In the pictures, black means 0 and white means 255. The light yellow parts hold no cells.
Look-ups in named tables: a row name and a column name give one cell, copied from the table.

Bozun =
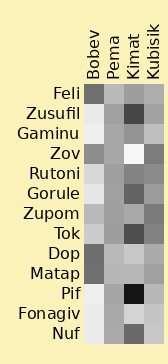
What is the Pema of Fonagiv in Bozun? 169
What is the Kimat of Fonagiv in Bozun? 212
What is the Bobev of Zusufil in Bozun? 234
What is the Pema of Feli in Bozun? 185
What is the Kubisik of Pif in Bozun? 184
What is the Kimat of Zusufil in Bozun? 70
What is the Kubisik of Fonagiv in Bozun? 197
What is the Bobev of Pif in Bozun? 239
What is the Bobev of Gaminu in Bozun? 238
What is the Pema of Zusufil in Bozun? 161
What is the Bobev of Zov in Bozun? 141
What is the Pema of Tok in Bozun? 158
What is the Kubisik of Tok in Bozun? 130
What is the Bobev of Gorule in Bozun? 230
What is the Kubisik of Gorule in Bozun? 155
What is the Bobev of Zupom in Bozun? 185
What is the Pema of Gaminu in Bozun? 167
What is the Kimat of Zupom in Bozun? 168
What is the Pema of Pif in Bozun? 166
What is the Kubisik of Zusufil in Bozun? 162
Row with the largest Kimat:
Zov

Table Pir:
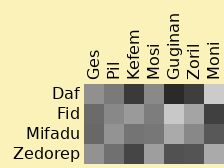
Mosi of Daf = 137
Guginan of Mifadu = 170
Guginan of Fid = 200
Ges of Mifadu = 104
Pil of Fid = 136
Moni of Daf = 203

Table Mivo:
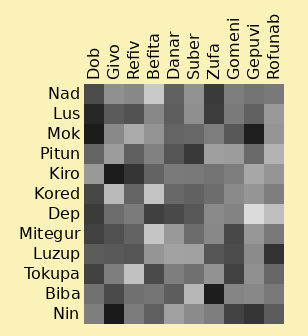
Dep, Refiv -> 123
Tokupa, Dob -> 65
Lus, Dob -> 39
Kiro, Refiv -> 53
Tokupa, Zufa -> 146
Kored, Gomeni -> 138
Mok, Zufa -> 125
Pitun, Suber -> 57
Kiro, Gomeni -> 126
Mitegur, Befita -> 197
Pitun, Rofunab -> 179
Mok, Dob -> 28
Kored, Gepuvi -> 149
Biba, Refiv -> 112
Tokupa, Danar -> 126
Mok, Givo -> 137
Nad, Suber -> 145

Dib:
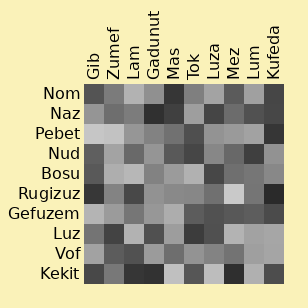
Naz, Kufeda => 71
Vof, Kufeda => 165
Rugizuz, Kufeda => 42
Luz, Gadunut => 80
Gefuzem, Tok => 92
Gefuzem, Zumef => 155
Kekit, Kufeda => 77
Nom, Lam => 178
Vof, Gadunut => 155
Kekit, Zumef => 120
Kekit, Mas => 192
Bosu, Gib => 89
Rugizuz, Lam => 72
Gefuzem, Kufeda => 75
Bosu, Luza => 71
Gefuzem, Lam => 118
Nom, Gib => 84
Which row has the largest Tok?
Bosu

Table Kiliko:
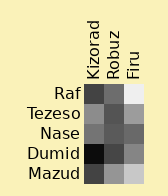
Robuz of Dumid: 70
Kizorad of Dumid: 12
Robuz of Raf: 109
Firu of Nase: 105
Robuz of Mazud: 149
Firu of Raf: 239
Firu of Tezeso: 156
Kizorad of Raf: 67
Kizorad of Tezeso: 140
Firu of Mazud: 200
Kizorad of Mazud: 67
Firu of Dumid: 133
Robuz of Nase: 90
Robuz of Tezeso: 84
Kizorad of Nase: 116
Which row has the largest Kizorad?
Tezeso

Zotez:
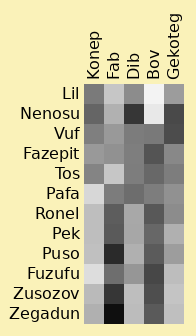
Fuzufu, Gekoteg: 189
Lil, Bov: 243
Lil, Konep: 122
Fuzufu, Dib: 150
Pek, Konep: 190
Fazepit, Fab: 145
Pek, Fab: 90
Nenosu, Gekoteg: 73
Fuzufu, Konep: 221
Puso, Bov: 91
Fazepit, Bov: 84
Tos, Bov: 104
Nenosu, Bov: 232

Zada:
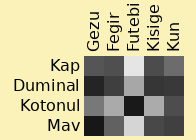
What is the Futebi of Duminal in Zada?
167
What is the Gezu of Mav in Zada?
23
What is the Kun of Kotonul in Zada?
77
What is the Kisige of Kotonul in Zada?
171
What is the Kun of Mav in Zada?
64
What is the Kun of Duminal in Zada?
57
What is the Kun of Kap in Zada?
108
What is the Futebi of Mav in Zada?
213
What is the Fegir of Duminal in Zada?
63

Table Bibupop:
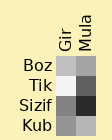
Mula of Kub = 182
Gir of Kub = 148
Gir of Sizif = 130
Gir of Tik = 244
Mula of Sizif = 43
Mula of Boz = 164
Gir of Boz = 191
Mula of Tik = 96

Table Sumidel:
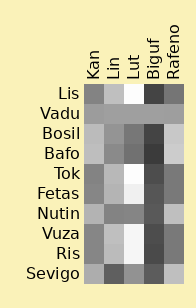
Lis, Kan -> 131
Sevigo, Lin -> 95
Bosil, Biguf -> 68
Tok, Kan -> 131
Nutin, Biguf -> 89
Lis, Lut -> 253
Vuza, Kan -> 134
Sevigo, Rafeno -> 191
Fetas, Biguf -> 86
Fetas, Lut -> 240
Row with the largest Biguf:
Vadu

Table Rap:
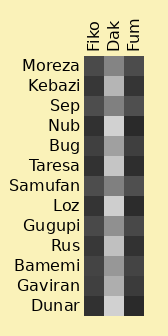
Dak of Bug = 160
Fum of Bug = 63
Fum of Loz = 44
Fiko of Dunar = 49
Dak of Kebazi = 181
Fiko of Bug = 64
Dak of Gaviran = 174

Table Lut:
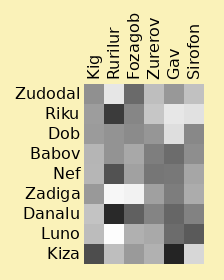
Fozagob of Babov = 168
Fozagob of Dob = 139
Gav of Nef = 120
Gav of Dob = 222
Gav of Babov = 108
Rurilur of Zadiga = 247
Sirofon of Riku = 225
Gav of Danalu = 102
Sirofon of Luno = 90
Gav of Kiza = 36
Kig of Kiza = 77
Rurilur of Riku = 59
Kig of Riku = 157
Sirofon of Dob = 136
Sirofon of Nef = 166
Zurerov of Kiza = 177
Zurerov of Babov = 126
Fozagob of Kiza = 154
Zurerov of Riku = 198
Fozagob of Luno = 176

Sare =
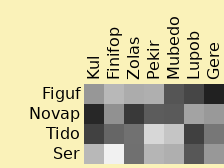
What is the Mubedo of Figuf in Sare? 85
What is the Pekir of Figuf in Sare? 175
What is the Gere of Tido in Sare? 119
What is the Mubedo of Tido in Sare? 197
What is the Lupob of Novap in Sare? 163
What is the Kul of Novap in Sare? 39
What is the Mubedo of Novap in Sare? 90
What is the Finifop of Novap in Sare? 145
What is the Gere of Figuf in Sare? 33
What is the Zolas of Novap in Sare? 57
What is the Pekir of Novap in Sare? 92
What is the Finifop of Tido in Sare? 102

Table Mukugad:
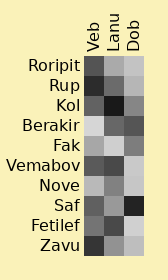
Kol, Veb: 98
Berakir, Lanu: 103
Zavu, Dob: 190
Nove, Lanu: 129
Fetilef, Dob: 208
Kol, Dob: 134
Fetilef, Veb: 116
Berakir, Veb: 214
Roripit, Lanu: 170

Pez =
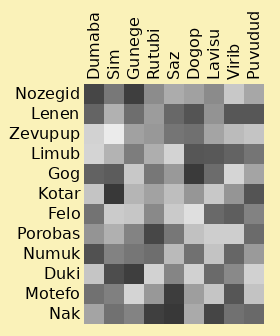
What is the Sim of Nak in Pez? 113
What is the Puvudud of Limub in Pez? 117
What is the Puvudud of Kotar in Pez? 84
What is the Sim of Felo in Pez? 203
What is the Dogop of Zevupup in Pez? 112
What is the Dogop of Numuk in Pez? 113
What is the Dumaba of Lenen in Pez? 100
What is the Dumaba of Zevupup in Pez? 210
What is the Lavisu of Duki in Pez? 106
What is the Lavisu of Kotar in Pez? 200
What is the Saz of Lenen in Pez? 104
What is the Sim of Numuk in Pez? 130
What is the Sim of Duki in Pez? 77
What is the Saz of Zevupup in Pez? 117
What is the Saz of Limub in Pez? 211
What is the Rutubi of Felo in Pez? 137

